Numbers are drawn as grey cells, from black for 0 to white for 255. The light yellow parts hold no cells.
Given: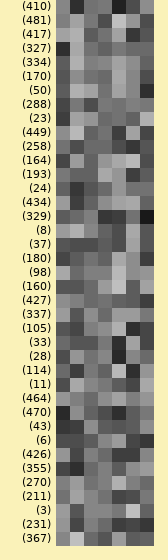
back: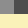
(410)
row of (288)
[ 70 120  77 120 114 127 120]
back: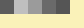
(160)
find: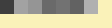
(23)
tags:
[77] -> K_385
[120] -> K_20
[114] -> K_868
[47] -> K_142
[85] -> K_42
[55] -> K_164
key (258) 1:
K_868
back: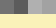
(417)
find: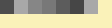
(11)

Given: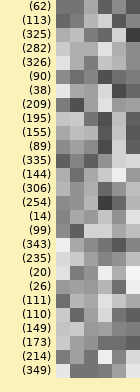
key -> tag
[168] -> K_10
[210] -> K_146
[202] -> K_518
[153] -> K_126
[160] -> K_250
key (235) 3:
K_250
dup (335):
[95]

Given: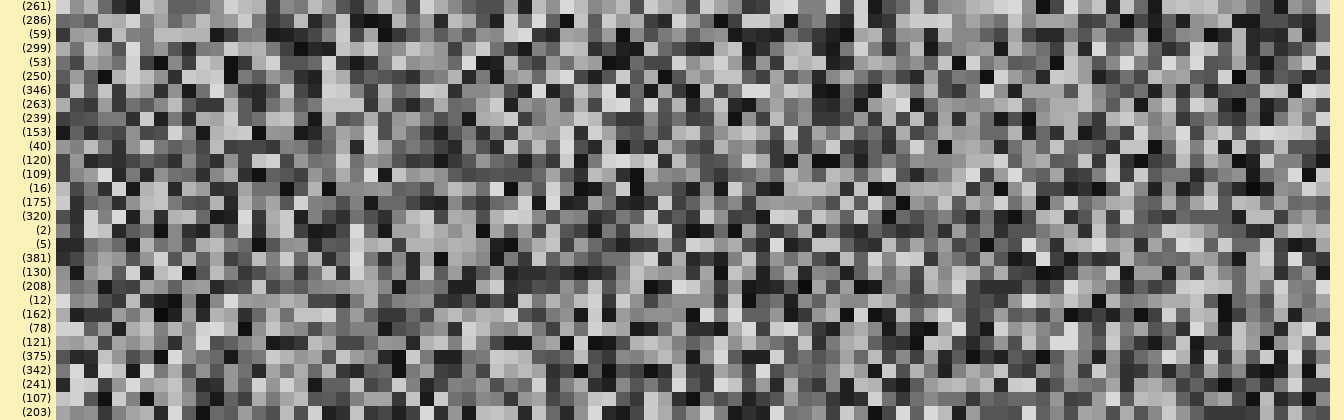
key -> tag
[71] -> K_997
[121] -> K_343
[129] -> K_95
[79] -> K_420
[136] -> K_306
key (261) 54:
K_95
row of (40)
[150 129 187 121  48 144 203 121  97 113  71 187  64  71  71  56 129 121
  79 105 172  40 209 164  97 121  97  64  40 136  85  40 195 105 187 105
 217  79  40 187  17  71  40 172 121  79  64 179 136 150  91  56 156  71
 129 203  64  48  97  48 121 209 136  17 164 172 150  40 113 156 105 195
 105 113  97  48 195 195  17 113 203 129 203  33 195  71  97 187  85  85
  56]
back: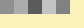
(175)
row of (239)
[ 64  79  85 121 121  48 203  33 121  48 172 164 203  91 113 187 195 121
  25 179  85  97 172  79 150 164 121  79 105  25 172 179 203  64 121 156
 150 203 187  85  56  56 136  79 113  64  71 172  17 144  64 187 105 144
  56  56  79 150  56 179  71 187  56 164  48 164 105  25  79  17 150 172
 179 105  56 179 203 164 129 164  56  97 129  71  56 113  25 121 179 113
 209]
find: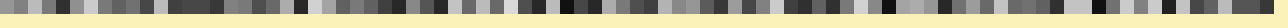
(40)
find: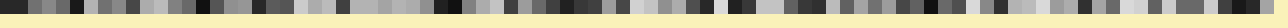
(5)

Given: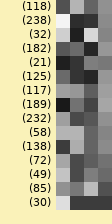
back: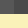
(232)
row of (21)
[ 31  52 126 120]
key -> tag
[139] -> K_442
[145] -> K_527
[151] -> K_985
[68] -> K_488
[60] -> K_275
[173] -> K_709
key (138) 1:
K_275
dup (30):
[60]
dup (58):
[180]

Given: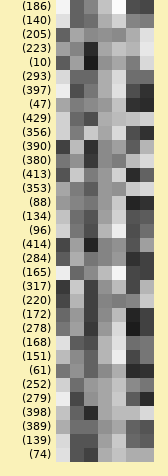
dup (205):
[138]
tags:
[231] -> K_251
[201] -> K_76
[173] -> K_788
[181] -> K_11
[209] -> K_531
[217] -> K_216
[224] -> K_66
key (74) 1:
K_66
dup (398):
[187]

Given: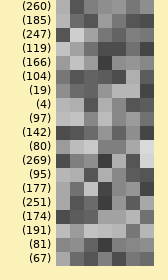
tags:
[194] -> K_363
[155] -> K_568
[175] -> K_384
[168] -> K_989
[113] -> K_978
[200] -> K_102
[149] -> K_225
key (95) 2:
K_384
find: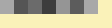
(251)
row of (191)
[188 155 194 188 182 119 182]
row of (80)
[155 188 200 127 127 168 218]
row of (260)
[175  85 127 142 149 119 142]

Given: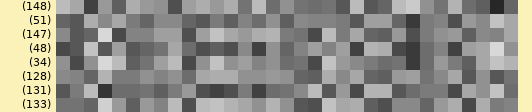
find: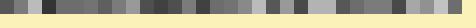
(131)
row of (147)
[137  87 101 216  73 131 131 159 159  79 159 194 167 153 173 179 123 115
  73 187 123 167 101  95 153  79 123 145 153  95 137 131 167]
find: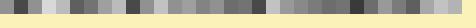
(34)
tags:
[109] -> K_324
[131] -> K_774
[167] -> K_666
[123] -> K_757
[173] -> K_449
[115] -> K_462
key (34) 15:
K_774
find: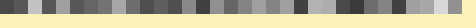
(48)

